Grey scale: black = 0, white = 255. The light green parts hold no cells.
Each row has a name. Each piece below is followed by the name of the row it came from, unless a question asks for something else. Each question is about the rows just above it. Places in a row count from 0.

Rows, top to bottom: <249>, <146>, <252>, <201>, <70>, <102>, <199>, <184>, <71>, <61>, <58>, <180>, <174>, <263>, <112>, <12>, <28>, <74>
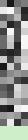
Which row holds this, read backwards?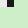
<12>
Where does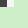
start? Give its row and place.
<70>, 0
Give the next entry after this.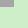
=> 138
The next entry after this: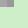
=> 65
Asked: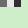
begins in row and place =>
<74>, 0

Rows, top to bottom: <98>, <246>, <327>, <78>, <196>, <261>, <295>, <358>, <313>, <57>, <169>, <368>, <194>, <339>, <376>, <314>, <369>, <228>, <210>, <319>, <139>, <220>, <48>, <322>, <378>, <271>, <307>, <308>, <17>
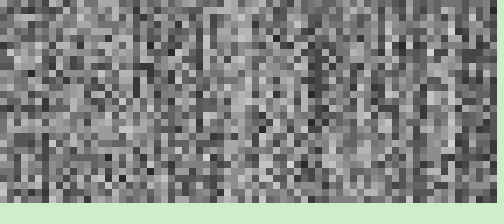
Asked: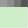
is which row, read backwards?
<78>
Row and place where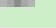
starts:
<246>, 32
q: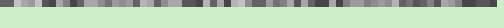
<313>
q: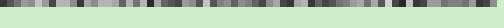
<295>
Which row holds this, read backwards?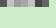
<339>

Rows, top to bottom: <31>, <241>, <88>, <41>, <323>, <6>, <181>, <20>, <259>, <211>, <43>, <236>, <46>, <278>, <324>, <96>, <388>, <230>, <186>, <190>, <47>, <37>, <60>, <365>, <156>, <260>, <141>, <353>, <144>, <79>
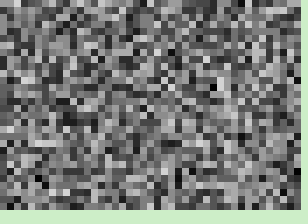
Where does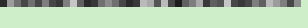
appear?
<211>
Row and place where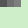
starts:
<190>, 20

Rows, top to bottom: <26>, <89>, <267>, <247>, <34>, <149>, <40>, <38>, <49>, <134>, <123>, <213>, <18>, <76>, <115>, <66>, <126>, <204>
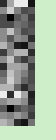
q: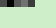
<267>
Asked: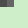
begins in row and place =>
<66>, 2
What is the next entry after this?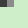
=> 180
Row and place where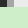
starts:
<26>, 0
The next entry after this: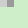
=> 101

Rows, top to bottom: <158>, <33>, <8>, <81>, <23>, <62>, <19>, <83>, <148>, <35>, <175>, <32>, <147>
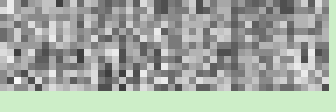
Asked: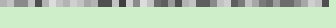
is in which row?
<147>
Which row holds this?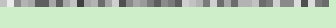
<148>
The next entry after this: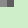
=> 122

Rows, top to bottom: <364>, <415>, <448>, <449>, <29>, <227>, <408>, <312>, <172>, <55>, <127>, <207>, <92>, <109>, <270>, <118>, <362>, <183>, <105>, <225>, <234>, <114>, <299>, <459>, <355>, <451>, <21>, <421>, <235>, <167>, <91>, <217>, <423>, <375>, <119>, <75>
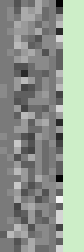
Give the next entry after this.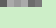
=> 68
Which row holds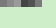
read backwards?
<225>

